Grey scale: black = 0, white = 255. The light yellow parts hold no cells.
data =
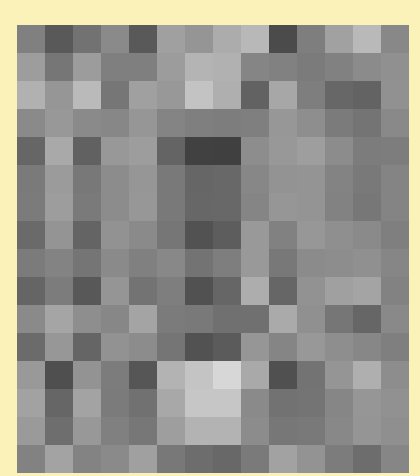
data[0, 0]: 128
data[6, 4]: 151
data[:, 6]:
[149, 180, 195, 127, 65, 102, 103, 82, 115, 81, 121, 82, 196, 198, 179, 109]
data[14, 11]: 136
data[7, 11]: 143
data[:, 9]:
[75, 129, 167, 151, 152, 147, 150, 129, 120, 102, 170, 133, 80, 114, 119, 162]
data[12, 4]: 86
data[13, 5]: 168
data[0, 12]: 185
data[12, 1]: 79
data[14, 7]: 179
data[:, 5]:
[160, 156, 152, 132, 100, 121, 121, 118, 136, 126, 123, 117, 179, 168, 158, 120]
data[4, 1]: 169
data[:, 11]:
[161, 129, 103, 123, 140, 131, 130, 143, 141, 160, 118, 142, 149, 134, 136, 124]
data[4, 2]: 97
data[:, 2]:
[114, 156, 186, 138, 97, 120, 122, 100, 117, 88, 142, 101, 147, 163, 152, 131]
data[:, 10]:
[126, 123, 126, 142, 158, 148, 148, 151, 139, 146, 144, 152, 115, 116, 121, 147]
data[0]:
[128, 89, 114, 138, 89, 160, 149, 172, 184, 75, 126, 161, 185, 136]
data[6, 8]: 133
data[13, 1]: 102
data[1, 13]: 144
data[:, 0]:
[128, 157, 177, 138, 102, 122, 123, 106, 123, 101, 138, 107, 153, 162, 154, 130]
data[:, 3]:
[138, 127, 118, 135, 152, 140, 140, 146, 138, 149, 135, 146, 124, 123, 128, 138]
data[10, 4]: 164
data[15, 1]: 163
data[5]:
[122, 155, 120, 140, 150, 121, 102, 104, 135, 147, 148, 131, 121, 132]
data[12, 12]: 175
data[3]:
[138, 152, 138, 135, 150, 132, 127, 125, 127, 151, 142, 123, 116, 137]
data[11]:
[107, 151, 101, 146, 140, 117, 82, 91, 150, 133, 152, 142, 135, 127]

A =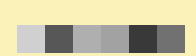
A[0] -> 208
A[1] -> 87
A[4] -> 57

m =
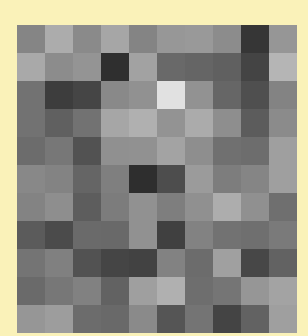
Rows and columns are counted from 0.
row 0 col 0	133
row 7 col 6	130
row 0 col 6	153
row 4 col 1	119
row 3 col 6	171
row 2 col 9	131
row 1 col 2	148
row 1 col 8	68
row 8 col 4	66
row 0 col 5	151
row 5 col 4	46
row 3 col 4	176
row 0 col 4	132
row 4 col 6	142
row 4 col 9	159
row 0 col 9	150
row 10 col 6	116
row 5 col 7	125
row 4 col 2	82
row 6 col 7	173
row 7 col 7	114
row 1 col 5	105
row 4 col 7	112
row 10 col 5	85
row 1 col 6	101
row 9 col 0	106
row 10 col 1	157
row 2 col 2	69
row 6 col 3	124
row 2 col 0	114
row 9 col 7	117
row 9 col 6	110

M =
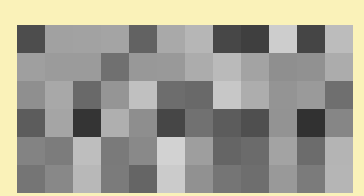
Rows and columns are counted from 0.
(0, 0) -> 77
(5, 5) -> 203
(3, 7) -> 92
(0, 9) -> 205
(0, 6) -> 182
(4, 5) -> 210
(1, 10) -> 145
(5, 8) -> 110
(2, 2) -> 105
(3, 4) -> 142
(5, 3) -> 123
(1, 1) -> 155
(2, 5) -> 109
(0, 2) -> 162
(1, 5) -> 153
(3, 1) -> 165
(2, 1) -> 168
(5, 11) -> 181
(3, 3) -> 175
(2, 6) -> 105
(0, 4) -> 98
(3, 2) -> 52
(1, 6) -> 172

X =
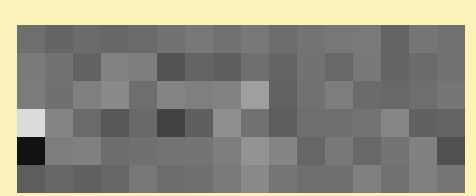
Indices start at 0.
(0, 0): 111
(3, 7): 143
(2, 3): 137
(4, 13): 116
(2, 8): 159
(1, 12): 120
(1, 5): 84
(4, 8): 147
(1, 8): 111
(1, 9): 101
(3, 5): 67
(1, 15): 113
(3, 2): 106
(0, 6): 120
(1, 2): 98
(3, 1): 133
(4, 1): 126
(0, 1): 101
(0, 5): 114
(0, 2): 107
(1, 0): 122
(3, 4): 105
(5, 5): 108
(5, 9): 117
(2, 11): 125
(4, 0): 18
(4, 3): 109
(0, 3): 103
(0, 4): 107
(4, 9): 133

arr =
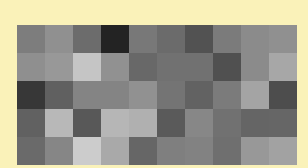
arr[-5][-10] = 125
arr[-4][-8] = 197
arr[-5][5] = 107
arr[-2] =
[97, 184, 88, 182, 176, 90, 135, 113, 101, 102]
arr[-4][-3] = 80
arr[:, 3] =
[35, 145, 132, 182, 169]
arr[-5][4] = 120
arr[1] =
[143, 152, 197, 145, 104, 113, 113, 80, 139, 167]
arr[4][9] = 162
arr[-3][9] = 77
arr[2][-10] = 55
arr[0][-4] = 82
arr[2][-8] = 132
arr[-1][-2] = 152

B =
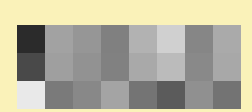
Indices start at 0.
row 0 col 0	43
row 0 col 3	128
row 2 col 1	122
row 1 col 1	159
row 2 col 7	115
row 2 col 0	233
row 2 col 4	116

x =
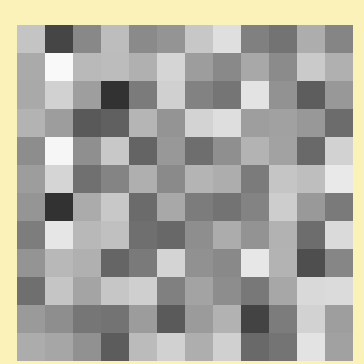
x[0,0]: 196
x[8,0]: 148
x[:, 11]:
[133, 176, 152, 108, 210, 233, 122, 218, 134, 219, 158, 161]
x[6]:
[149, 50, 171, 200, 107, 168, 124, 115, 131, 205, 153, 122]
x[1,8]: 168
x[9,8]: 120
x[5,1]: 213
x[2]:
[169, 209, 158, 50, 123, 208, 130, 117, 227, 146, 93, 152]
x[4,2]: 143
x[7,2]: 184
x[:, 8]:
[128, 168, 227, 158, 179, 123, 131, 147, 231, 120, 67, 105]
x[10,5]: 90
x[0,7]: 223
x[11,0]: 172
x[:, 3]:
[189, 188, 50, 96, 200, 132, 200, 192, 101, 198, 115, 92]
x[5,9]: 197
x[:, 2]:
[136, 185, 158, 89, 143, 112, 171, 184, 176, 164, 118, 145]
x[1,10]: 202
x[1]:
[170, 249, 185, 188, 176, 213, 157, 137, 168, 139, 202, 176]
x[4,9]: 162
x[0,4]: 138
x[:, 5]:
[148, 213, 208, 148, 152, 138, 168, 104, 212, 128, 90, 209]
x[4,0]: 141
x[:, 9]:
[115, 139, 146, 161, 162, 197, 205, 178, 179, 167, 124, 116]

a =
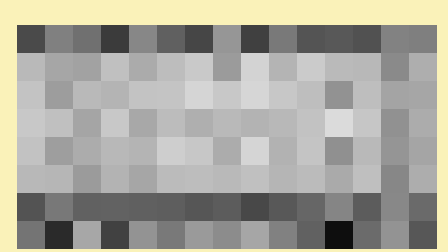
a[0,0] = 74
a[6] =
[83, 120, 97, 98, 96, 94, 86, 92, 72, 88, 102, 133, 92, 136, 106]
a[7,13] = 147
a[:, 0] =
[74, 185, 195, 200, 194, 184, 83, 116]
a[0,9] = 121
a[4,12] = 185
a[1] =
[185, 166, 162, 192, 171, 189, 201, 155, 211, 180, 203, 186, 184, 138, 174]
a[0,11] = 88
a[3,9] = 184
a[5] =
[184, 182, 155, 179, 166, 187, 189, 185, 192, 181, 187, 170, 191, 135, 173]
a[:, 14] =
[127, 174, 166, 172, 165, 173, 106, 87]
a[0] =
[74, 128, 112, 59, 135, 96, 70, 150, 64, 121, 84, 88, 81, 130, 127]
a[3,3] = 200
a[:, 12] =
[81, 184, 190, 198, 185, 191, 92, 107]
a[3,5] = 188
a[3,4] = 168
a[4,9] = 178
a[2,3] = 180
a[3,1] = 192
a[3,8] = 179
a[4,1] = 158
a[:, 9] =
[121, 180, 199, 184, 178, 181, 88, 129]
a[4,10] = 196

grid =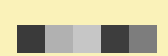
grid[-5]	58
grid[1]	177
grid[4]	125

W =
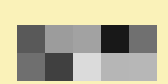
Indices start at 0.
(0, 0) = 89
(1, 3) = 182
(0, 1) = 156
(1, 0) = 111
